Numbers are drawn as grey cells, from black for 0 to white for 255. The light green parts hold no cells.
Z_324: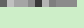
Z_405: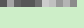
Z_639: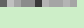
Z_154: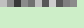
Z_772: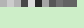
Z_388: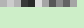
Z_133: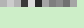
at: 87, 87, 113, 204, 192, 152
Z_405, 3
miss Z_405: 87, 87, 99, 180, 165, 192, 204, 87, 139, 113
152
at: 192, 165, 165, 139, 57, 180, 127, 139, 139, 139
Z_324, 1
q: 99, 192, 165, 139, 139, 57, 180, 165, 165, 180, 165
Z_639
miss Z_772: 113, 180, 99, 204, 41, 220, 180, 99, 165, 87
71
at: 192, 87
Z_154, 5
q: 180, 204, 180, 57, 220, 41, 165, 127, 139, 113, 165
Z_133

